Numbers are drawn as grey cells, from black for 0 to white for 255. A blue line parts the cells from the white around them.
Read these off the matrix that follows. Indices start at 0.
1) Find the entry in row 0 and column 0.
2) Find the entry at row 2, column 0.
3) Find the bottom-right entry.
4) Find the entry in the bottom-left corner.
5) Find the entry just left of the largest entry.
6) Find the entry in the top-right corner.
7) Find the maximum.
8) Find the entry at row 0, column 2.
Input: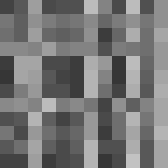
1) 67
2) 111
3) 165
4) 67
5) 74
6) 144
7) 194
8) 158

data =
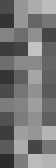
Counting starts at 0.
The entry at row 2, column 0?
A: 131
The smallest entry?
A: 45
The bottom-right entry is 180
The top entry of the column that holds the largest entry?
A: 172
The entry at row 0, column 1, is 150
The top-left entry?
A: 75
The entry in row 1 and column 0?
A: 53
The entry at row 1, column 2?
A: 102

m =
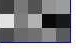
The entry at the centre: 178
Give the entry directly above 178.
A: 83
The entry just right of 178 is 9
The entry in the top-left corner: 63

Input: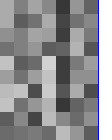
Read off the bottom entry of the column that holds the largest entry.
107
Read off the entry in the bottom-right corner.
93
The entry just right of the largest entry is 61
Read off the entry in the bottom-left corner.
107
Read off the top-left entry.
171
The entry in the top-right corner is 99
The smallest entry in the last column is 77
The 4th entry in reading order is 136
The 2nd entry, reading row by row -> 128
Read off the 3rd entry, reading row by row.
164
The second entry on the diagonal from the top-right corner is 114
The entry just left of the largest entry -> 107
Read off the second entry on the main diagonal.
93
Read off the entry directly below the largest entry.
194

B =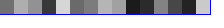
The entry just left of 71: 131
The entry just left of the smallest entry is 161
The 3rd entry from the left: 146
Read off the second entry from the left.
174

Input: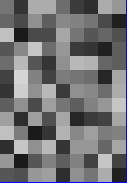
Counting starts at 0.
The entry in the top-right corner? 151
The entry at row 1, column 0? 102
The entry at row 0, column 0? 117
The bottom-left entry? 86
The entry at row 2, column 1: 26
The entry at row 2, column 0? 192
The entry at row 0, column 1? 53
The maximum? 213
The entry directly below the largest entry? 206
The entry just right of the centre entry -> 144
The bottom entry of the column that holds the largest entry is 80
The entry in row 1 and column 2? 144
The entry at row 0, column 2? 172
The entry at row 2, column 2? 74
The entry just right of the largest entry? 130
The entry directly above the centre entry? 124
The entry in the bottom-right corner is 32

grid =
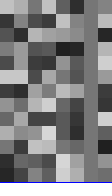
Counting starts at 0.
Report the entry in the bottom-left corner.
38
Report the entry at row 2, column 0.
83
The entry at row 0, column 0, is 193
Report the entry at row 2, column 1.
46
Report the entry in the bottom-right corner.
110
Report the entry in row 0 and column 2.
118
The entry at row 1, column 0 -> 54
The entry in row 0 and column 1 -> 175
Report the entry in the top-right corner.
131
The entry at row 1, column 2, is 75

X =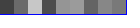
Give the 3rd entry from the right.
100
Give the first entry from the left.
65
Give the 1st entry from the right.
121

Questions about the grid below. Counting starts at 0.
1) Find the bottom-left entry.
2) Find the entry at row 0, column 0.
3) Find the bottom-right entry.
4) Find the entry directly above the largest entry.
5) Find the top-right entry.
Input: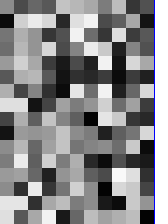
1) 223
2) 140
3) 3
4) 81
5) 81

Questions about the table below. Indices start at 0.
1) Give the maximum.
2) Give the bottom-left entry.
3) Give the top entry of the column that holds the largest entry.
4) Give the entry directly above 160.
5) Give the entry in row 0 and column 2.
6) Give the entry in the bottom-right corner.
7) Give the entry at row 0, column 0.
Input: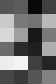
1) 244
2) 71
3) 92
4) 122
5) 9
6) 130
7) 86

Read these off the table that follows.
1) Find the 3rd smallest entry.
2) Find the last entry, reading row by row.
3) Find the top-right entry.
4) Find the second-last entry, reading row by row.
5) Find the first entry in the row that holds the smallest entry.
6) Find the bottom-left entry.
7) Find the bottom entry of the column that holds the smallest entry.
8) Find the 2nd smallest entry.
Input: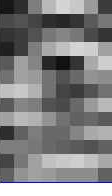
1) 32
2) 97
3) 60
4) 141
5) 90
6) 97
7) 141
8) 24

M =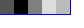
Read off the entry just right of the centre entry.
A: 220
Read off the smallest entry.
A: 1

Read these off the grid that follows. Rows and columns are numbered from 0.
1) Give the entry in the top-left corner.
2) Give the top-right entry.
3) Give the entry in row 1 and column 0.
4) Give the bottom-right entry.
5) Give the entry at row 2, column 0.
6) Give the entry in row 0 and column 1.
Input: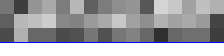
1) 118
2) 177
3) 95
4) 62
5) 75
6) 62

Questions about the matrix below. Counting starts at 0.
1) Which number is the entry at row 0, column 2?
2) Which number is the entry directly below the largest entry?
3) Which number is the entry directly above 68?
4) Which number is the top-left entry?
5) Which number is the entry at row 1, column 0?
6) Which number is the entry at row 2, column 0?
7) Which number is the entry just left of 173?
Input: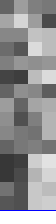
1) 127
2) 213
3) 127
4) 100
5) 165
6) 135
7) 165

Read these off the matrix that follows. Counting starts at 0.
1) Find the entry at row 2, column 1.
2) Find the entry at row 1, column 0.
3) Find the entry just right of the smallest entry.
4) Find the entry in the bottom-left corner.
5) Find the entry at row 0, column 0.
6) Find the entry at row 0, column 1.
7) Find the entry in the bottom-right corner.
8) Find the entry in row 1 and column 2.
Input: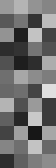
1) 30
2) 88
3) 167
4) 45
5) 154
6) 180
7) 140
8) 51
